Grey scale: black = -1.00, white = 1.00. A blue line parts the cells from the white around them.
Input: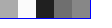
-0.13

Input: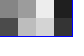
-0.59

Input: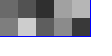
-0.55

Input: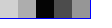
-0.40

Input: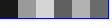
-0.25

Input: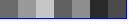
-0.41

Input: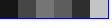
-0.64

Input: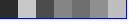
-0.40
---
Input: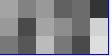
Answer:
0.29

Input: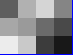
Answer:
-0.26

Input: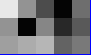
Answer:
0.82

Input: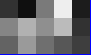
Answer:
-0.61

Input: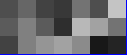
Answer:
-0.39

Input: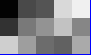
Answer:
-0.98

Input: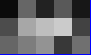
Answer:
-0.91

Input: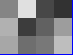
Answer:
0.04
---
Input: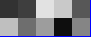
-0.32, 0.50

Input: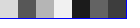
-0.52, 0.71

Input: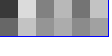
0.53, -0.19

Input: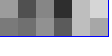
0.68, -0.04

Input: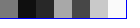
0.96, -0.05

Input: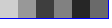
-0.17, 0.62
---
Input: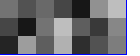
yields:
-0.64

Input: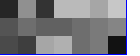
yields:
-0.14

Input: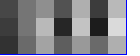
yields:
0.20

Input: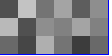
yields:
-0.09

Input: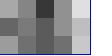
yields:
-0.29

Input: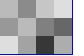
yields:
0.28
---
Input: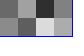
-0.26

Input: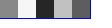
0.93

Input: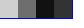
-0.14

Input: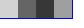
-0.21

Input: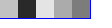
-0.68

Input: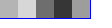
0.69

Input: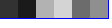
-0.80

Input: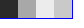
0.32

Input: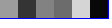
-0.59

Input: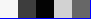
-0.52
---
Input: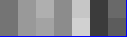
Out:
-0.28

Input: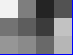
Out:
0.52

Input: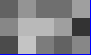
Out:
-0.60

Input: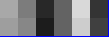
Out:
-0.50

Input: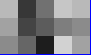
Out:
0.09

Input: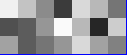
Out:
0.61
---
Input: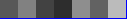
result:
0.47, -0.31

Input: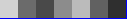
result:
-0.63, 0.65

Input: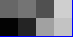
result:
0.62, -0.98

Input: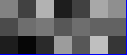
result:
0.12, -0.77

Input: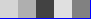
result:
0.01, 0.67

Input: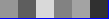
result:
-0.62, 0.18

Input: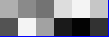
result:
0.55, -0.35

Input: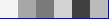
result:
0.47, 0.91
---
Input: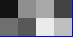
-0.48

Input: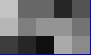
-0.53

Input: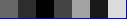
-0.99

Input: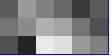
-0.72

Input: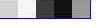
0.65

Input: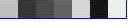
-0.41

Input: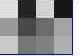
0.29

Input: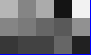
-0.57

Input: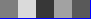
-0.01
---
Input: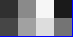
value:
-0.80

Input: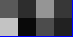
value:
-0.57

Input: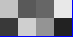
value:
0.82

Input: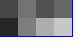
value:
-0.20

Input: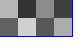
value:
-0.50

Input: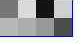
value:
0.62
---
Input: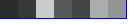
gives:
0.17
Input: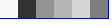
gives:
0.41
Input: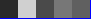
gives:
-0.25
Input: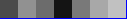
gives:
0.14
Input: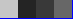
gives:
-0.55
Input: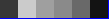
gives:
0.08
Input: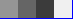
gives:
-0.21
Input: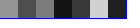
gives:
-0.03
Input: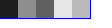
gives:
0.11
